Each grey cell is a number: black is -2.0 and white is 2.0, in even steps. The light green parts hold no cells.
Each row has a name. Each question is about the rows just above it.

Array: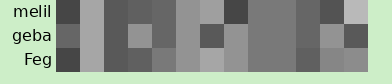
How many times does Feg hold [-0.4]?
0
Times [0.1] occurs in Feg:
1
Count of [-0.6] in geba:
3
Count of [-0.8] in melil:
0

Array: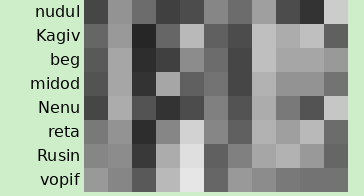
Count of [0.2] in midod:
0
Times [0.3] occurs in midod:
2
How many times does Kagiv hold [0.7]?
1

